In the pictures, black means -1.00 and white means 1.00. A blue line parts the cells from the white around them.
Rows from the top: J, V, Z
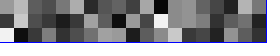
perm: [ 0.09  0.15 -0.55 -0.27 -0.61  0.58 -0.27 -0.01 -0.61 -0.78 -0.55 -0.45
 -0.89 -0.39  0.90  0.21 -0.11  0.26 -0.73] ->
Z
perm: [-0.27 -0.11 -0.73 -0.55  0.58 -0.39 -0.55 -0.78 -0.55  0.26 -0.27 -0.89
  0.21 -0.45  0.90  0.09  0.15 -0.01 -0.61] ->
V

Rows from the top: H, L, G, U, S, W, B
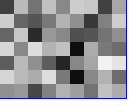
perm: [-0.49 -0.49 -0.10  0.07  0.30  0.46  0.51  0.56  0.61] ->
H
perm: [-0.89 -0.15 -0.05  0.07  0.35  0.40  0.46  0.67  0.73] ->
W

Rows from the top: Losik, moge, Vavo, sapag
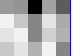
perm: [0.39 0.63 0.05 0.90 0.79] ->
Vavo
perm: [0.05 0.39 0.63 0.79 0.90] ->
Vavo
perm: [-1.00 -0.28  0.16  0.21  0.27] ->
Losik
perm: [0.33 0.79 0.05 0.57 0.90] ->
moge
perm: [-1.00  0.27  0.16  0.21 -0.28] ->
Losik
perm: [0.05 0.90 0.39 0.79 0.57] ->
sapag

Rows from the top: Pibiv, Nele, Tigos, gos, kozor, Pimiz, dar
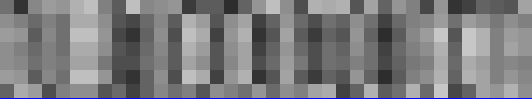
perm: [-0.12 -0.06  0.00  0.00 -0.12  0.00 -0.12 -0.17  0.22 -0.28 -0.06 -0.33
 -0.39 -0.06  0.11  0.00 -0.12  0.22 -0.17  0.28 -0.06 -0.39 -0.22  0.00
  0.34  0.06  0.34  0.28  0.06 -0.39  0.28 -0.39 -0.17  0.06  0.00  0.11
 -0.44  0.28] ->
kozor
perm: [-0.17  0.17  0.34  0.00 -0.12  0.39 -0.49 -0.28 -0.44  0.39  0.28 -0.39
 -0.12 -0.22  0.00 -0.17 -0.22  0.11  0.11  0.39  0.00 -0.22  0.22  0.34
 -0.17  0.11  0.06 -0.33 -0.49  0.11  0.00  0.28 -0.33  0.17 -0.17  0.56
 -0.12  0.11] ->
gos
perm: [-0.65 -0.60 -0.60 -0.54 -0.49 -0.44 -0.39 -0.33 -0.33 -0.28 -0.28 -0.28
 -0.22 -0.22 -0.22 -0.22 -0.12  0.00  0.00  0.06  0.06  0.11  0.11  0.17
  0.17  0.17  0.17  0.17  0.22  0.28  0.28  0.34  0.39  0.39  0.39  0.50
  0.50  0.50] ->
Pimiz
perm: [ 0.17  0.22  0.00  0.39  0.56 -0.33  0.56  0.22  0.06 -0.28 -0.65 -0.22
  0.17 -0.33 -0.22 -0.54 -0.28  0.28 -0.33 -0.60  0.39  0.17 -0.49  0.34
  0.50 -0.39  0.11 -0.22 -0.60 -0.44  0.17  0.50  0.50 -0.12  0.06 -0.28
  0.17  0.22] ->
Tigos
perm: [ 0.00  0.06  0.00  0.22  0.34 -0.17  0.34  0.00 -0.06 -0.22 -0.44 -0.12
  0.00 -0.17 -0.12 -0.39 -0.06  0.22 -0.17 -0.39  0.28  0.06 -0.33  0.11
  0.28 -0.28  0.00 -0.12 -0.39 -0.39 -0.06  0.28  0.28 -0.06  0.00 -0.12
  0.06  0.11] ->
kozor

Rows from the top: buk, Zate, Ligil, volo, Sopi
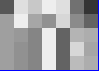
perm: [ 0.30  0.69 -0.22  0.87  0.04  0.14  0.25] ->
volo
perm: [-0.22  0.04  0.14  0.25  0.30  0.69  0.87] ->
volo
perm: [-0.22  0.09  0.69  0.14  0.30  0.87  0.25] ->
Zate
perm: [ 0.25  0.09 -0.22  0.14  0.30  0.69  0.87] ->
Zate
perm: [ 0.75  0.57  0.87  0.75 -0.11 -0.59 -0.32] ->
buk

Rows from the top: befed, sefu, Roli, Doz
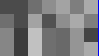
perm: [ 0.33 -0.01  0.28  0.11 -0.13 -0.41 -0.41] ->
befed
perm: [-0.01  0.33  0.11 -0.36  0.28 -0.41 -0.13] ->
sefu

